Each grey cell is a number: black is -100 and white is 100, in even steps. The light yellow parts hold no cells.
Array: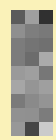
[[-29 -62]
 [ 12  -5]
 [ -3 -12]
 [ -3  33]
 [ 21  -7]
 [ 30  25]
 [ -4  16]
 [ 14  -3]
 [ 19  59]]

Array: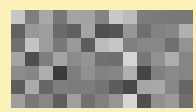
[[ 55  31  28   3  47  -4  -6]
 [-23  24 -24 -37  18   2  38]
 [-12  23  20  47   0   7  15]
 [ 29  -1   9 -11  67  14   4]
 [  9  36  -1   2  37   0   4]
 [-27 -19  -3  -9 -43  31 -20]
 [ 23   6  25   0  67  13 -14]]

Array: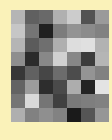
[[ 42 -18  60  21]
 [ 55 -75  15   1]
 [ 42 -13  73  40]
 [ 11   7   6  42]
 [-57 -45 -40   1]
 [-22 -65  36  78]
 [ -8  -8  -5   1]
 [ 37  12 -80  18]]

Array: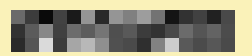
[[-17 -92 -80 -68   0 -10 -61 -74]
 [-61   7 -15  -8 -30 -61 -16 -22]
 [-67  71  30  12 -42   2 -30 -32]]

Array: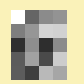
[[100   9]
 [ -1  66]
 [-63 -64]
 [-29 -42]
 [-28  45]]

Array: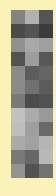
[[  3 -34]
 [-42 -54]
 [ 13  25]
 [-35 -32]
 [  8 -21]
 [  9 -28]
 [ -5 -36]
 [ 51  20]
 [ 49 -18]
 [ 33  42]
 [ -5  44]
 [ 15 -10]]

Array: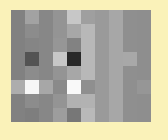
[[  1   6  56  21  12]
 [  1   6  31  21  12]
 [  1   6   2  21  12]
 [  1   6 -69  21  32]
 [  1   6  31  21  12]
 [ 36  31  95  21  12]
 [  1   6  39  21  12]
 [  1   6  -7  21  12]]

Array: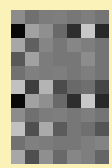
[[ 10  -3  -7  -9]
 [-93  12 -64 -69]
 [ 31   4   5  -9]
 [-31  -3  -7  -9]
 [-11  -3  -7  -9]
 [ 51  41 -18 -45]
 [-93  12 -64 -69]
 [ 10  -3  -7  -9]
 [ 51  33  -7 -33]
 [-11  -3  -7   3]
 [ 31  12   5 -21]]

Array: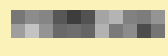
[[ -7   4 -52  29   1  16]
 [ 24  16 -14  40  10  -8]]
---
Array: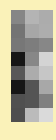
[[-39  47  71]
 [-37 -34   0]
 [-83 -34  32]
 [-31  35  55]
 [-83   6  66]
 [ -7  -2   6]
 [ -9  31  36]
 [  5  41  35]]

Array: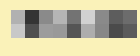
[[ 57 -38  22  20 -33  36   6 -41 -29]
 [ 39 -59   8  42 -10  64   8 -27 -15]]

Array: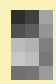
[[-12  -8  21]
 [ 56  48  -5]
 [ 47  40   0]
 [-37 -26  17]
 [-64 -49  28]]

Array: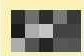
[[ 35 -35 -70 -31 -34]
 [-78  35  53 -48 -47]
 [-64 -13 -65  -5 -55]]

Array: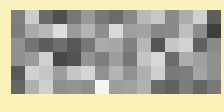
[[-20  38  62  12  16  11  92  24  26  40 -16 -24  -3 -20  -5]
 [-30  64  55  23  55  66  14  41  14  37  62  -5  -2  29  12]
 [ 13  21  63 -44 -36  15  -1  23  -7  54  69 -15  36  25  13]
 [ 14  -9 -27 -13 -32  -7  33  31   1  43 -33  55  65 -24   8]
 [ -3  33  44  73  21  41  11  70  25  28   6   8  50  10 -51]
 [  0  60 -17 -38  -7  20  -6 -16   7  44  56   8  35  63 -27]]

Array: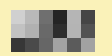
[[-57 -42 -20  28 -29  27]
 [ 52  39 -18 -65  41 -36]
 [ 63  45 -13 -72  42 -46]]

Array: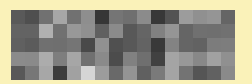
[[-31  -7  31 -53  26  67  22 -18  16 -25  -4  29 -10 -33 -24   8]
 [  9   8  35  -1  30 -12   8 -40   1 -13 -49  29  19   7  26  13]
 [-25 -29 -12 -13  -8 -43  14 -37 -31 -22 -55   3 -21 -23  -3  -2]
 [-22 -22  38 -11  19  13 -25   9 -31 -21   1  17 -21 -12 -13 -11]
 [-30 -38 -11  30 -11  11 -58  -8 -13   9 -56 -35  22  13  17 -21]]

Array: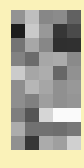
[[ 13 -58  34  25  63]
 [ 35 -11 -11 -14  -7]
 [ -1 -33  68  96  96]
 [ 11   0  24  13  17]
 [ 11  43  30  13  19]
 [ 59  30  36 -19  14]
 [  2 -16  31  34   8]
 [ -9  31   6 -63 -62]
 [-77  58  19 -58 -42]
 [ 15  49   6   9 -24]]
